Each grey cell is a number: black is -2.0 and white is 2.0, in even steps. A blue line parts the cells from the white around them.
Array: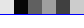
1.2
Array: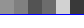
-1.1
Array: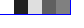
0.0
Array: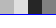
0.0
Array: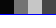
-0.9
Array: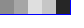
-1.4
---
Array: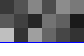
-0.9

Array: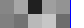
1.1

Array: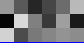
0.3

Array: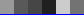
1.2

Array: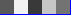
1.1

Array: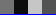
1.1

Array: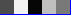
1.0
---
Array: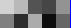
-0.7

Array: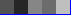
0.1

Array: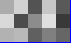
-0.7

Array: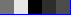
-2.0

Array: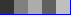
0.7

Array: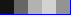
0.8

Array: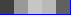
1.1

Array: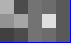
-0.2

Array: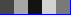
-1.7

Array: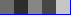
0.1
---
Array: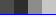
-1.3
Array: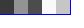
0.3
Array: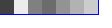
1.7
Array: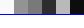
0.3
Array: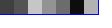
-0.7
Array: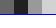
-1.5
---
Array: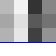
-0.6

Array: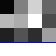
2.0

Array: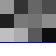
-0.2

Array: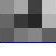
-1.4

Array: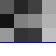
0.2

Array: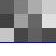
-0.4
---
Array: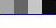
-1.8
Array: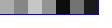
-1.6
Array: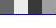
0.5
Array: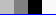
1.9
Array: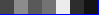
-1.7
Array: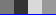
0.4
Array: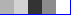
2.0
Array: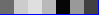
-1.0
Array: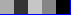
-2.0
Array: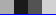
1.3
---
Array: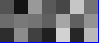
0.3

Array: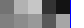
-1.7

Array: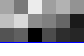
-1.6

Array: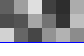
1.0

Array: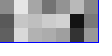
-0.1

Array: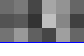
-1.0

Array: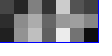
0.1

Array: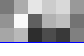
-0.2

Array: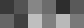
-0.6

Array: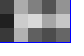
1.1
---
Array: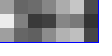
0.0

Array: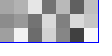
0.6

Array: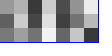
0.3

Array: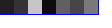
-0.9

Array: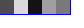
-0.1

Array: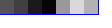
-0.7

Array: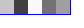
0.5

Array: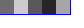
-0.3
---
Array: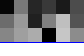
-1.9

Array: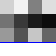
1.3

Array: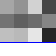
0.6

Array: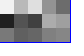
1.8

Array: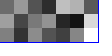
-0.3

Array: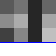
-0.6

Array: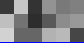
-1.1
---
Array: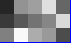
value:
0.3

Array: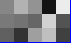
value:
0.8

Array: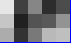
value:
-1.0

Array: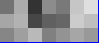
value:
0.7

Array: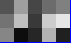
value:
0.5

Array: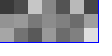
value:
-0.8

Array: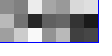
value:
0.0

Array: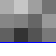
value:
1.1

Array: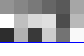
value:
0.1
